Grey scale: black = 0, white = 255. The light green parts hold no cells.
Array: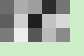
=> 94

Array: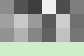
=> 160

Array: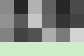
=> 145

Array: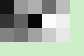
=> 53

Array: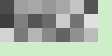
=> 62

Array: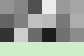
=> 100
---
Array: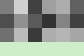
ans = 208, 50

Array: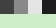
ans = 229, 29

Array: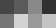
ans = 211, 49

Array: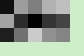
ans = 203, 1

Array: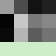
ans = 199, 4

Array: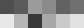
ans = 232, 56

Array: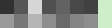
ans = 214, 49
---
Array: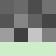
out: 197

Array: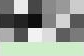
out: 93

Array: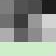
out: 139

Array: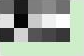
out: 69

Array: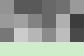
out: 189

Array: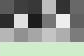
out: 174

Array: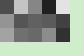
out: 140

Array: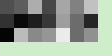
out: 108
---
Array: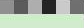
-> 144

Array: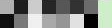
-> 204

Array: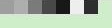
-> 158

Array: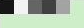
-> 101

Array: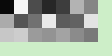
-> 227

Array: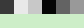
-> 153

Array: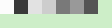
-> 205

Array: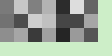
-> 199

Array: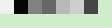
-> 185
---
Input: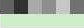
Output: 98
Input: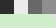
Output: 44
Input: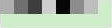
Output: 174
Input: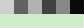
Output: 207
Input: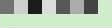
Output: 114
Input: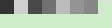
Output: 51
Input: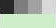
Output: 40
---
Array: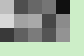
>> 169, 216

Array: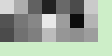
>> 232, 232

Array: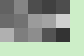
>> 155, 208

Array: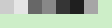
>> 136, 229

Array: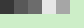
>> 108, 230

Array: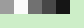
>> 113, 251

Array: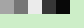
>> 235, 235

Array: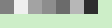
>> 141, 239
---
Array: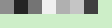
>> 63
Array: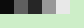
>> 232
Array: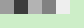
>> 238
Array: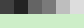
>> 221
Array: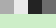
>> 108
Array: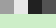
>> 82
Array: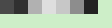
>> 34
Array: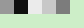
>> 124
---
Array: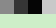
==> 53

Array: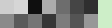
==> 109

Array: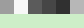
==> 70

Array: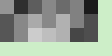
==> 107

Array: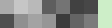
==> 116

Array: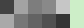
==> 125

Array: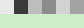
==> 140

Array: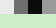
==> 110

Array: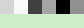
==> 165

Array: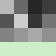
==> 104
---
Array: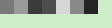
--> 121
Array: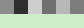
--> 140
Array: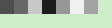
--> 78
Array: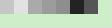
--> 198
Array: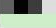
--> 96
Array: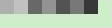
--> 175
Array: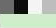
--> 107
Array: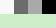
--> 248
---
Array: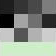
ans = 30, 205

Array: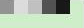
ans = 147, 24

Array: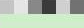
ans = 196, 114

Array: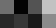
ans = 111, 139

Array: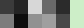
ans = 59, 72

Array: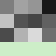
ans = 126, 111
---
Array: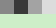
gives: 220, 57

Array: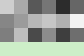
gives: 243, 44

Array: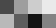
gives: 234, 19

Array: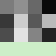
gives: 226, 10

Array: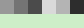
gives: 217, 45

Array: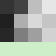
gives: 230, 32

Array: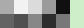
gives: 242, 16
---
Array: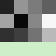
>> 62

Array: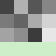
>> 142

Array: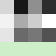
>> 106

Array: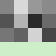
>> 98

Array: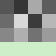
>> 175

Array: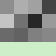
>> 98

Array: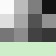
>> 140

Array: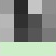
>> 63

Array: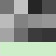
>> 109

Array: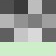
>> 197
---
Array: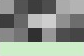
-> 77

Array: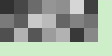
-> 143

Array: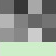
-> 54

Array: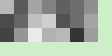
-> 96

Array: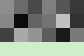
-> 127

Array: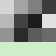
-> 163

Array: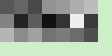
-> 155

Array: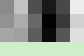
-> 25

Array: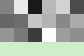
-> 185
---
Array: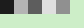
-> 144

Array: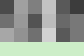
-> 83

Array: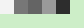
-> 119

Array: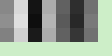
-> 26

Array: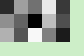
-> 42

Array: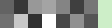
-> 63

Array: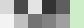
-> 94

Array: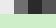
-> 111
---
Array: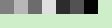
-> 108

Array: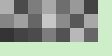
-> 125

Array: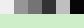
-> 116

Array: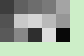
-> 109

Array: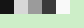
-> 155

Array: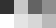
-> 99

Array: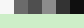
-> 79

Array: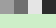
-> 229
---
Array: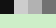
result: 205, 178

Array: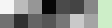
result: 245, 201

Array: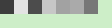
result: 227, 199

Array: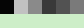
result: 193, 138

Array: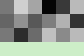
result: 207, 192

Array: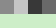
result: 197, 138
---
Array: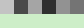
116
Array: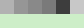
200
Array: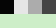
68
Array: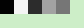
118
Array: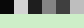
190
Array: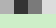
220
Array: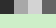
100
